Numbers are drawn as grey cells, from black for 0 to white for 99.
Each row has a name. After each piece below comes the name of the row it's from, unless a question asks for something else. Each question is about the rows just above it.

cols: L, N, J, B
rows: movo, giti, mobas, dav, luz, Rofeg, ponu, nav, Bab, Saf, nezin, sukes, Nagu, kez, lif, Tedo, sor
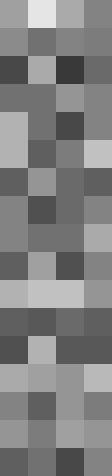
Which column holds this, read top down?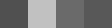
J
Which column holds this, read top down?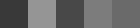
J
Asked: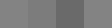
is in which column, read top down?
B
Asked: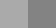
movo
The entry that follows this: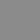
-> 44
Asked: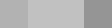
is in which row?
nezin

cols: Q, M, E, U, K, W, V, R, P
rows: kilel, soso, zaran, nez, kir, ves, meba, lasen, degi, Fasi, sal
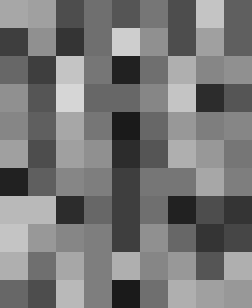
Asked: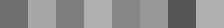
Fasi
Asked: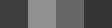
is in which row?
degi
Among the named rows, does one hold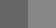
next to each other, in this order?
yes
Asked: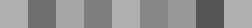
Fasi

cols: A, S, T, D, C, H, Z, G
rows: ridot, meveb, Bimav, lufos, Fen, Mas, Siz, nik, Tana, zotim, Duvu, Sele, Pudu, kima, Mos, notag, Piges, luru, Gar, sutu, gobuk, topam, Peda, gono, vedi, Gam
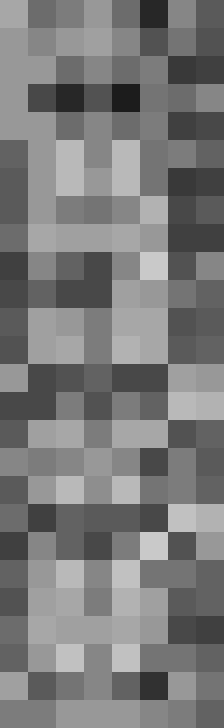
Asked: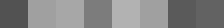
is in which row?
topam
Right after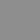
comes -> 72
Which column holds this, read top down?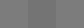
H
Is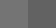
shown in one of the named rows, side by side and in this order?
yes
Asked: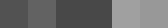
kima
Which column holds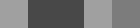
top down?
S
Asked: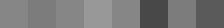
Piges

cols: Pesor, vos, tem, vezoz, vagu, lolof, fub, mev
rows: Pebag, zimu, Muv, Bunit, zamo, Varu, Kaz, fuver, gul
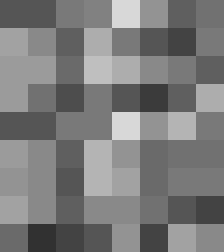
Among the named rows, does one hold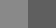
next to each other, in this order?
yes
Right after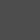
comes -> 47
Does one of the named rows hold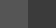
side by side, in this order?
yes
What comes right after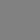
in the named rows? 84

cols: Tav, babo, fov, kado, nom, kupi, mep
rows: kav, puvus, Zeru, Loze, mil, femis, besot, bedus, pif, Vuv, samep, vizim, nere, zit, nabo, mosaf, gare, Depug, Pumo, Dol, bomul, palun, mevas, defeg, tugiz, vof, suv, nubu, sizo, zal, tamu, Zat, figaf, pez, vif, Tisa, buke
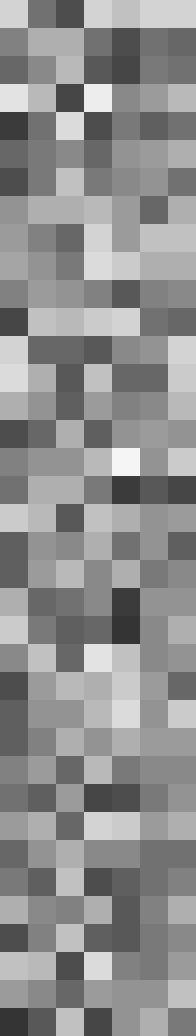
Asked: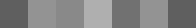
Dol
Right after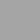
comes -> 57

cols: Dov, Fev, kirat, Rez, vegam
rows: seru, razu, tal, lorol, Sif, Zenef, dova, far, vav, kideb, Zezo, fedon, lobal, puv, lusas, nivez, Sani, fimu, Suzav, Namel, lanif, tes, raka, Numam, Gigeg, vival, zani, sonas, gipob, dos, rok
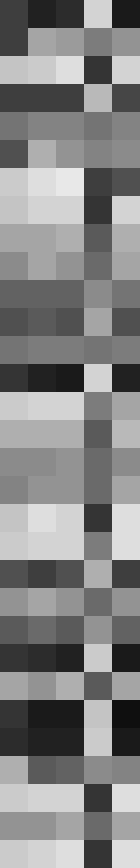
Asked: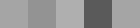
Gigeg
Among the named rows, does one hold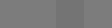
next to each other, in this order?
yes
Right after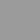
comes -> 48

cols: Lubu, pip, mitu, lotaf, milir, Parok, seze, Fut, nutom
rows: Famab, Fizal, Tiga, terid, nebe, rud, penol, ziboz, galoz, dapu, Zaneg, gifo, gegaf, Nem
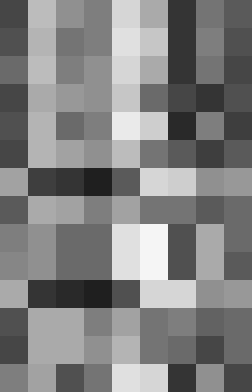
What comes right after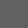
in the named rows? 41
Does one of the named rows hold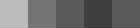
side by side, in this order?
yes
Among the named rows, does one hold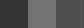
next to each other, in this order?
no
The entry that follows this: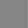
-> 56

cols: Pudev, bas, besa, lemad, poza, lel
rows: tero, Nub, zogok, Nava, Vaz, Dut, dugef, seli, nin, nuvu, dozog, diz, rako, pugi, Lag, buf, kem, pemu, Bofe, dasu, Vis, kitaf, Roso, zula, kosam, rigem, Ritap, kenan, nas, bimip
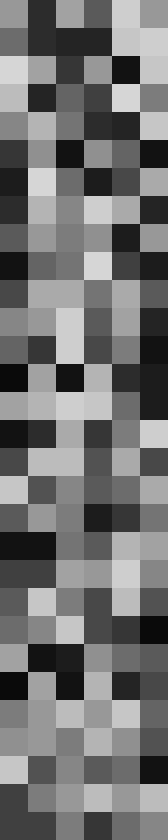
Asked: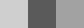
diz
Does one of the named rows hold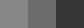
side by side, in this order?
no
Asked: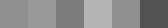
Ritap
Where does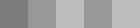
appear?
nas
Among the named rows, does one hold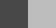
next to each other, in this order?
yes
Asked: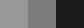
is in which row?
Bofe

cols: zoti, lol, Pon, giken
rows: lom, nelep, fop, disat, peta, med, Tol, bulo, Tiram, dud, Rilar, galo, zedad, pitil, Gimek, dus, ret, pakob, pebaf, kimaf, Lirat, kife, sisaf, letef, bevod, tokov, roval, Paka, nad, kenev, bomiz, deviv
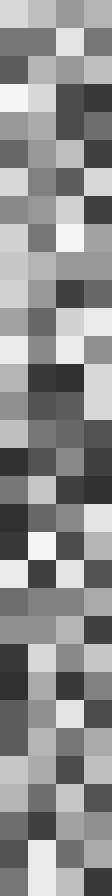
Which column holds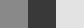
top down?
Pon
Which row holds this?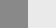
zedad
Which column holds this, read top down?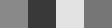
Pon
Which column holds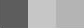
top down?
zoti
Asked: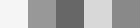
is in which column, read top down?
zoti

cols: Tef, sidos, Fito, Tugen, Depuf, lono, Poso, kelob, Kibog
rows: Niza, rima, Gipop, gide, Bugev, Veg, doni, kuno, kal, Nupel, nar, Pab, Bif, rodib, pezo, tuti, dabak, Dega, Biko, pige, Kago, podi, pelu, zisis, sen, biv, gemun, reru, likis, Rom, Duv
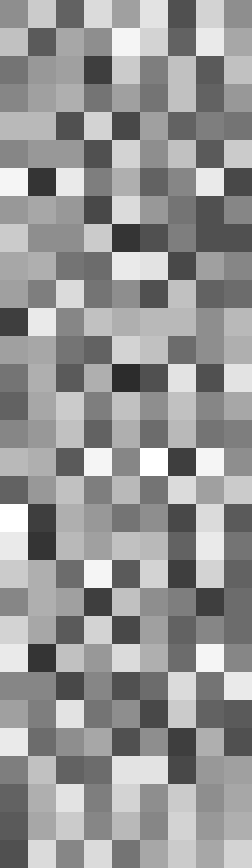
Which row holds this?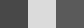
Biko
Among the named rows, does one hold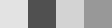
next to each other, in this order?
no
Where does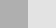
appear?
likis

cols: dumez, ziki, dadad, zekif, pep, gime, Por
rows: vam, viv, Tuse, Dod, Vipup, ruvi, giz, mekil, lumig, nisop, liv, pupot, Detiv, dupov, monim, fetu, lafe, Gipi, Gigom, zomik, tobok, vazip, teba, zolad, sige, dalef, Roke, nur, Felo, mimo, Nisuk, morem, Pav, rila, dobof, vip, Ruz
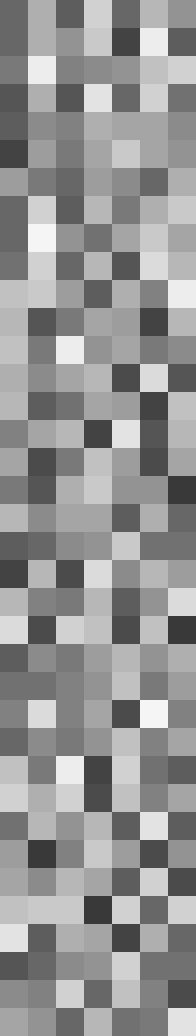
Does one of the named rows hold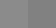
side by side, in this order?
yes
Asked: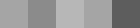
morem
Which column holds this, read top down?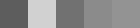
Por
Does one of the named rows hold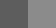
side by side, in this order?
yes
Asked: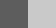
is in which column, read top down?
pep
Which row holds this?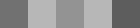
mimo
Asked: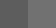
monim

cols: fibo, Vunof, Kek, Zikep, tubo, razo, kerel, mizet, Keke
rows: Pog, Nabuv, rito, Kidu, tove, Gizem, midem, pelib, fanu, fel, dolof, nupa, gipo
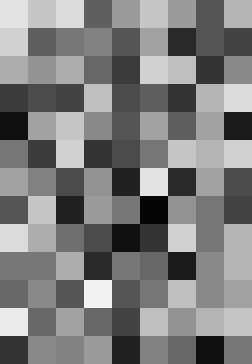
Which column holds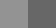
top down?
kerel
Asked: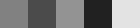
midem
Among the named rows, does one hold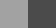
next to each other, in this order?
yes
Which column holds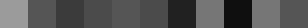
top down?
tubo
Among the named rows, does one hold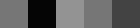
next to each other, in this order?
yes
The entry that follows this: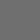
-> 29

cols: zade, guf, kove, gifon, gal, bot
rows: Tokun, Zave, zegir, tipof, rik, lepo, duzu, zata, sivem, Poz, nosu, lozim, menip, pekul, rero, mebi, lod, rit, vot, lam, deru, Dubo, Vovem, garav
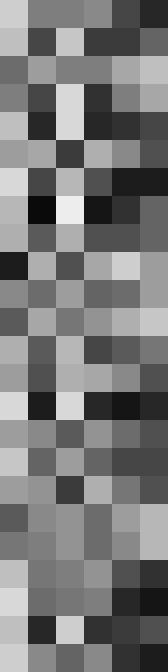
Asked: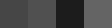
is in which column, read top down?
bot
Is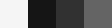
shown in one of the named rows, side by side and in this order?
no
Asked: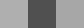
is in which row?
Poz

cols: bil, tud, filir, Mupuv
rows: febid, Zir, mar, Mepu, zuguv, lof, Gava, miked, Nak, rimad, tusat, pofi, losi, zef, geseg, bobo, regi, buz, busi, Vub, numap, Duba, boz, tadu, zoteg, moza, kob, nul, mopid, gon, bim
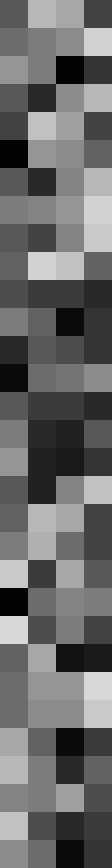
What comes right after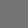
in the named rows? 54
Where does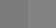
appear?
miked

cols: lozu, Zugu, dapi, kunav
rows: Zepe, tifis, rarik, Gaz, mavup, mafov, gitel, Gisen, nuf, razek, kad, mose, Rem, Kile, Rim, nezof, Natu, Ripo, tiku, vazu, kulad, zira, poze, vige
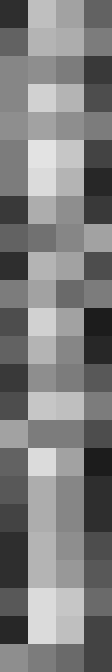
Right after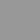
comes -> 34
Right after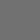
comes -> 52

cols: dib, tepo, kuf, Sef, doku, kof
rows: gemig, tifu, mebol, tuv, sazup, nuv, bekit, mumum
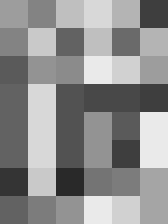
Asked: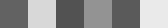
sazup
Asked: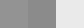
mebol
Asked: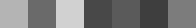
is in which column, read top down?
doku
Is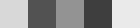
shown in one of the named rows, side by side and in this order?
yes
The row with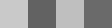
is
tifu

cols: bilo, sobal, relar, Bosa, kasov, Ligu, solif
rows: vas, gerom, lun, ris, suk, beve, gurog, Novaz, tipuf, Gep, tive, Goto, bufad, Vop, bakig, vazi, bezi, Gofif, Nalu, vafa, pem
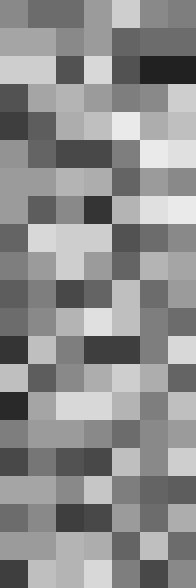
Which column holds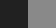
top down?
Ligu
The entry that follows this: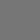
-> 32
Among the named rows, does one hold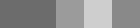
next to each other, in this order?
yes
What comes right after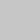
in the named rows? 49
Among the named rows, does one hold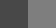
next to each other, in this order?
yes
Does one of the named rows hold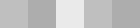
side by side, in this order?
no
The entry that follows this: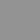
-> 39

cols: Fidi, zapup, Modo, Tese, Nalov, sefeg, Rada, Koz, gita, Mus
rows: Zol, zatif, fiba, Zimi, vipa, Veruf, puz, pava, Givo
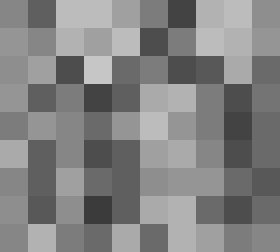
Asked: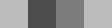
zatif
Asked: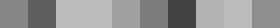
Zol
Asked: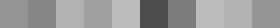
zatif
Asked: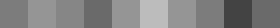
vipa

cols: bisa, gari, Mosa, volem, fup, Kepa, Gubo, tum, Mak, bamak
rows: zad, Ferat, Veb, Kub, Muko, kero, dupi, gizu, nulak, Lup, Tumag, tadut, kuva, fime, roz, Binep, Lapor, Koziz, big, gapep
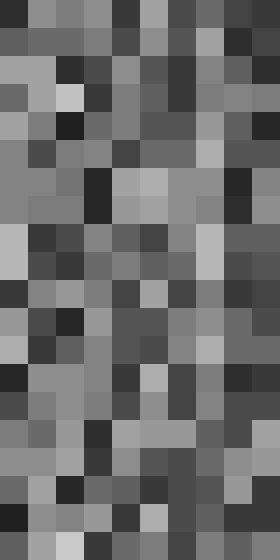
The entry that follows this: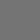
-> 15
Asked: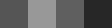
Muko
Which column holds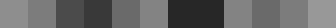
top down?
volem
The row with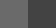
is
zad

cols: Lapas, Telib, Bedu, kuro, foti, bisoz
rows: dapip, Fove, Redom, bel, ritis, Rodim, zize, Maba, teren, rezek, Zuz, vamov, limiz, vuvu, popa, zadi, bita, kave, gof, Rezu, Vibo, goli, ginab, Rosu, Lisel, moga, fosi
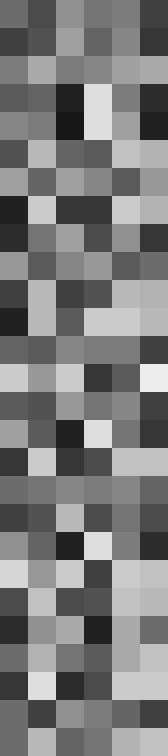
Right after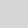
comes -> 59
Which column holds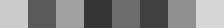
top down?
Lapas
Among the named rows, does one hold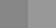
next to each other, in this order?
yes
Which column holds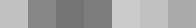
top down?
foti
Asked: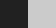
Maba
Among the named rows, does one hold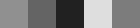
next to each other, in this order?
yes
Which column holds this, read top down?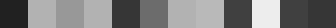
bisoz

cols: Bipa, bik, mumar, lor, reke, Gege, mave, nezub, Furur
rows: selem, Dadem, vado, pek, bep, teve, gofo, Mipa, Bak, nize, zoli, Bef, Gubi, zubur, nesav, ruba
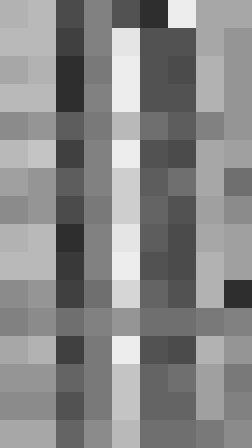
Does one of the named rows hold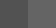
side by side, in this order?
no
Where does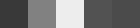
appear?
nize
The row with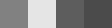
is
Bak
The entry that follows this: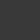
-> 50

